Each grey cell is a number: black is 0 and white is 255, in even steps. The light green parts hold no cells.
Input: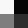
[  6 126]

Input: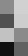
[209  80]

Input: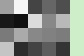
[ 78 136 136  44]

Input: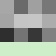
[119 198 116]

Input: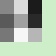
[ 27 160 119]

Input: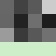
[204 111  58]

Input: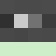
[ 75 114  70]

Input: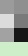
[143 220]
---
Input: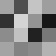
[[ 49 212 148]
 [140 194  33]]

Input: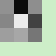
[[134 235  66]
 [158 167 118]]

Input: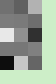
[[124 122 110]
 [232 144  48]]

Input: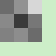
[[137  58 119]
 [129 141 107]]

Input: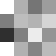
[[126 189 179]
 [ 47 128 236]]

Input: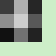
[[142 206  88]
 [ 17 114  34]]

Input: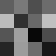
[[188  48 104]
 [ 85 160   8]]
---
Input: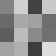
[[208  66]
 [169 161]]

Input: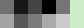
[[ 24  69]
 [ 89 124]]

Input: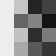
[[197  36]
 [100 131]]

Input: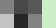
[[ 72  88]
 [ 39 130]]

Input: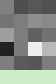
[[ 78  87]
 [125 143]]

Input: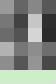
[[101 135]
 [ 66 198]]

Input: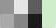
[[229  93]
 [134  27]]
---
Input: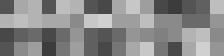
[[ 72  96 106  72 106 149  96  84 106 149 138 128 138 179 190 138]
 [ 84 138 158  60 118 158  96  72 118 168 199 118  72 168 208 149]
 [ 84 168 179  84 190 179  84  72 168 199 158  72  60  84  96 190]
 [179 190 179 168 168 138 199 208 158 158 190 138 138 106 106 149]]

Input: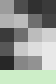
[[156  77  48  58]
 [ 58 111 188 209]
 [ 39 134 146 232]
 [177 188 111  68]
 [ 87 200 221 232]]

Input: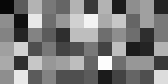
[[142  16 232 110 151 209 243 170 199 101 160 120]
 [131  36 131  91  46 190 190 110 142 110  46 120]
 [170  46 199 151 160 190 101 253 110 151 151  56]
 [  7  91 179 120 101 179  56 179  27 142 160  36]
 [160 209  79 120  67  79 120  67 190  27  36 179]
 [142 232  91 131  79  79  91  27  67 101  79 220]]

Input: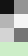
[[212 117]
 [ 18 148]
 [181 245]]

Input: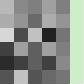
[[ 43  64  95  64 137]
 [215  75 193  33 117]
 [184 137 127 160 127]
 [172 148 106 172 148]
 [ 64 160  95 160 127]
 [ 84 193  84 106 117]]

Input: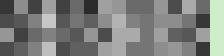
[[150  65 106 129 106  87 150  76 170 170 117 160  96  87 160]
 [ 76  87 129 199  87 117  96 141 179 129 117 141 141 117  55]
 [ 76  96 129 190  76  96  96 160 170 117 117 141 150 129  55]
 [ 55 141  65 160  65 106  43 160 150 106 106 150  76 170 106]]

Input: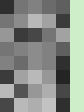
[[151  59  71 117 162]
 [185  83 151 174  71]
 [129 107 140 129  47]
 [ 47 117 129 107  95]
 [117 129 140 129  95]
 [117 140 185 162  59]
 [ 59 162 185 151  36]
 [ 71 185 174 194  47]]

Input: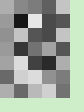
[[154  23 231  74  85]
 [154  54 114 163  85]
 [174 105 185 208 114]
 [174 136 124  96 196]
 [145 196  85  74 196]
 [105 208 220 145 124]
 [163 220  65  42 174]]
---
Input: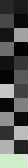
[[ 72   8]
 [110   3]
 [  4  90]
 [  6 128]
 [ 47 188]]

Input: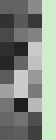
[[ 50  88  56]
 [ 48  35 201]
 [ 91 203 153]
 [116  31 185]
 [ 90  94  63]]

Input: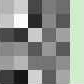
[[198 249  41 135  87]
 [134 144  88 151  90]
 [ 60  22 209  94 166]]

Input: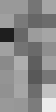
[[160 122 102 108]
 [161 116 106 142]
 [148 163  88 119]
 [153 151 124 236]]

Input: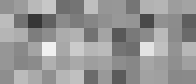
[[188 114  54  97 139 124 134 144 152 149  73 145 140  94]
 [150 137 164 240 168 203 182 187 116 110 227 192 147 183]
 [142 187 170 144 182 192 107 153  91 135 162 160 137 138]]

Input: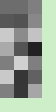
[[ 87  82 136]
 [170  84  33]
 [201  54  97]]

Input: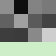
[[ 97 160  90  67]]

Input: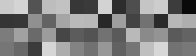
[[ 53  54 144  99 165 186 184  40 159  67 114  42 184 174]
 [118 104  59 214 173 131 113 151  97 117 191 215 114 120]]

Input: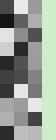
[[ 21  95 175]
 [207  41 158]
 [ 65  74 130]
 [166 155 232]
 [ 44 189 185]]
